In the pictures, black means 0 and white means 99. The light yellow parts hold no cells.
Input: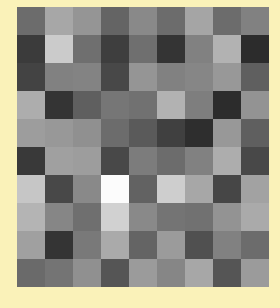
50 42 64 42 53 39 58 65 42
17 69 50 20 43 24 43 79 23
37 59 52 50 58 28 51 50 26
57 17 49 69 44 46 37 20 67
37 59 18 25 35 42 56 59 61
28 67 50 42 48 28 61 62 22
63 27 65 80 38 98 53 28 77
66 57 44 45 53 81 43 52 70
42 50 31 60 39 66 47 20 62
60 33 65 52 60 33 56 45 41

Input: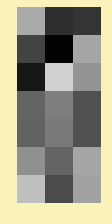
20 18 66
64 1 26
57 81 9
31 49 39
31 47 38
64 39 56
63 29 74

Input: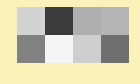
70 68 23 82
43 80 95 50

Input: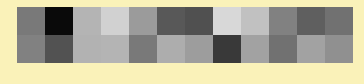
44 37 50 75 84 31 34 60 81 70 4 47
56 63 44 63 22 61 67 47 70 69 32 50

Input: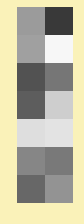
22 60
96 62
46 32
80 36
88 86
47 52
57 40

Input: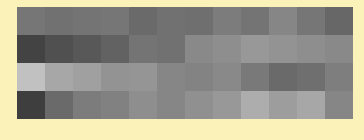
40 46 52 45 48 43 44 41 46 45 44 46
53 55 57 59 55 53 44 45 38 34 31 26
49 43 41 47 53 51 52 58 57 62 65 75
52 65 61 67 59 56 52 55 50 48 41 24

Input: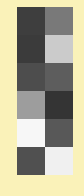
47 24
79 23
36 30
20 61
34 96
93 31

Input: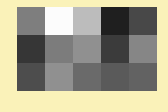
28 12 73 98 49
52 23 56 48 21
38 35 41 56 30
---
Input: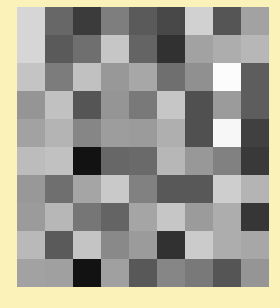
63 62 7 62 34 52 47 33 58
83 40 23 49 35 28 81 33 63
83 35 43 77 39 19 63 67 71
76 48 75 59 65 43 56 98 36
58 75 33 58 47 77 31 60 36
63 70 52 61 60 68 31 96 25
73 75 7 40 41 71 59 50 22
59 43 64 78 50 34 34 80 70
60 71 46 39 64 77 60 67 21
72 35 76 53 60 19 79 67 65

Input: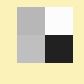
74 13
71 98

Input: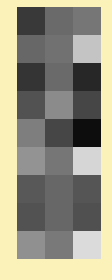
56 47 85
22 41 46
40 44 76
20 41 15
32 54 27
49 27 5
57 46 83
34 40 33
32 40 31

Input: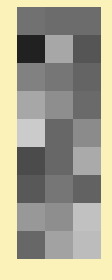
40 63 73
44 42 42
13 65 33
50 46 39
65 55 41
79 40 54
29 40 66
34 46 38
59 55 75

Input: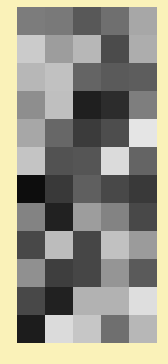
11 85 77 43 71
48 47 34 43 65
79 61 71 29 67
71 75 39 35 36
55 74 12 17 49
65 40 23 30 89
76 32 33 85 39
5 22 37 28 22
51 13 61 51 28
28 73 27 75 60
56 24 27 58 35
28 13 69 69 86

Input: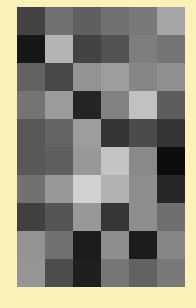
58 30 12 46 38 47
26 44 37 44 47 64
9 70 26 32 49 45
38 28 57 61 52 56
45 60 14 50 75 36
34 39 61 20 29 20
34 37 59 76 53 5
44 59 81 69 55 15
25 33 59 21 55 43
57 44 11 55 11 52
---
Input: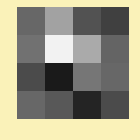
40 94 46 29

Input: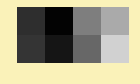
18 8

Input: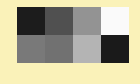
11 44

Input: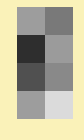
61 60

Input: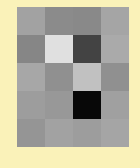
63 87 75 62

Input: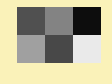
31 28
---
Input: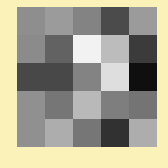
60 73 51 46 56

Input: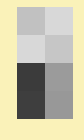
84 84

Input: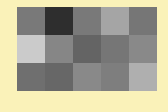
46 46 53

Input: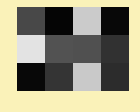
3 31 20

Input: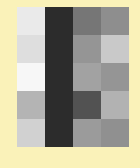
55 58 17 70

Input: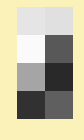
87 97
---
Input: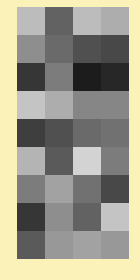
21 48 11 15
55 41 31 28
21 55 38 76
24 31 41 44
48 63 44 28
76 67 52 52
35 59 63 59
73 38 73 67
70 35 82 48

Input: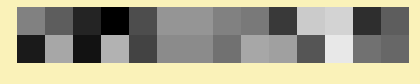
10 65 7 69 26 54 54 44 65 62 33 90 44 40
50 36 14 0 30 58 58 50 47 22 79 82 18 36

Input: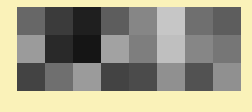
60 16 8 63 49 74 52 46
40 23 12 36 52 77 43 36
26 43 60 26 29 56 32 56

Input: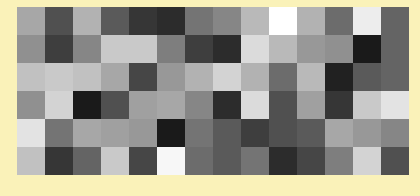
56 82 10 31 62 65 52 17 85 31 62 21 78 88
75 21 39 78 27 96 42 35 45 17 27 49 82 31
56 24 52 78 78 49 24 17 85 72 59 56 10 39
88 45 65 62 59 10 45 35 24 31 35 65 59 52
65 31 69 35 21 17 45 52 72 99 69 42 92 39
75 78 75 65 27 59 69 82 69 42 72 13 35 39

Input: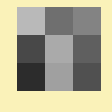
17 62 31
28 66 37
72 43 51

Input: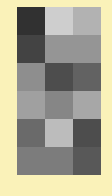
41 73 30
48 48 34
55 30 38
26 58 58
62 52 65
19 80 69
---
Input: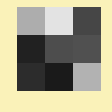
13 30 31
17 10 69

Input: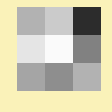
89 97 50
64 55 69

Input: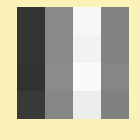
20 53 94
19 54 97

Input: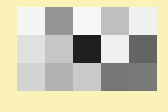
87 77 12
82 69 78

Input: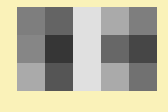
52 21 87
66 33 87

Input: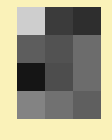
36 32 42
8 30 42

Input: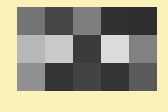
71 78 23
56 20 26
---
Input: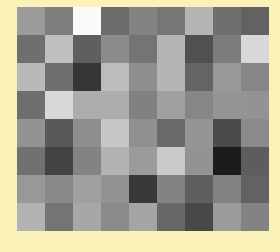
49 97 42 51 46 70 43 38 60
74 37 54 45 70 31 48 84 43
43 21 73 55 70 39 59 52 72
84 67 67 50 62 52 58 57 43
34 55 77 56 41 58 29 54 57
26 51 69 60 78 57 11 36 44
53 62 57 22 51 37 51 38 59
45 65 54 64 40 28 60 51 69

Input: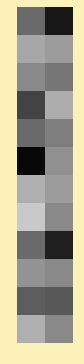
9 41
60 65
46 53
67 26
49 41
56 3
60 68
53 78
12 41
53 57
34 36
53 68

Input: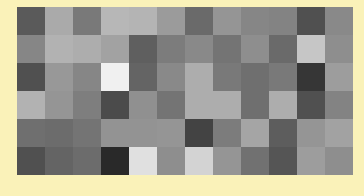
66 47 71 70 60 41 58 52 51 31 53 35
69 67 63 37 48 53 45 55 41 77 55 52
59 52 93 39 53 67 47 43 47 21 61 31
58 49 29 56 45 67 67 43 67 31 51 69
42 45 57 57 58 26 48 64 36 58 63 43
39 42 16 87 55 82 58 44 33 61 55 31

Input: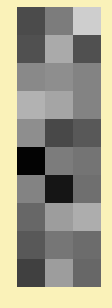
48 80 29
66 31 31
55 51 53
64 51 69
28 34 55
48 45 1
8 43 51
61 67 40
46 42 34
61 40 25

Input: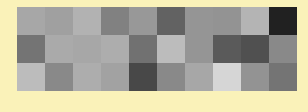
62 69 50 59 38 58 57 70 13 65
66 65 67 44 73 58 35 31 53 45
53 67 63 28 53 65 83 57 45 73

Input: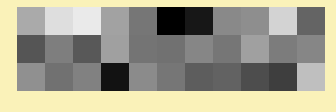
86 91 63 46 0 9 53 55 82 39 66
49 34 62 45 44 52 46 62 48 52 33
44 50 7 54 46 36 38 30 24 74 56

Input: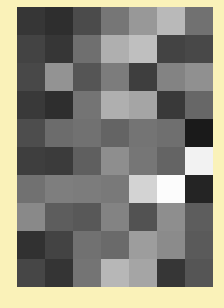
18 29 46 59 72 44 21
21 43 68 74 26 28 26
57 33 48 24 51 56 28
18 45 68 64 22 40 22
42 44 39 45 43 10 30
23 37 55 46 39 94 24
49 48 47 82 98 14 44
36 34 51 32 55 36 53
26 44 41 61 54 35 19
20 45 71 64 21 33 27
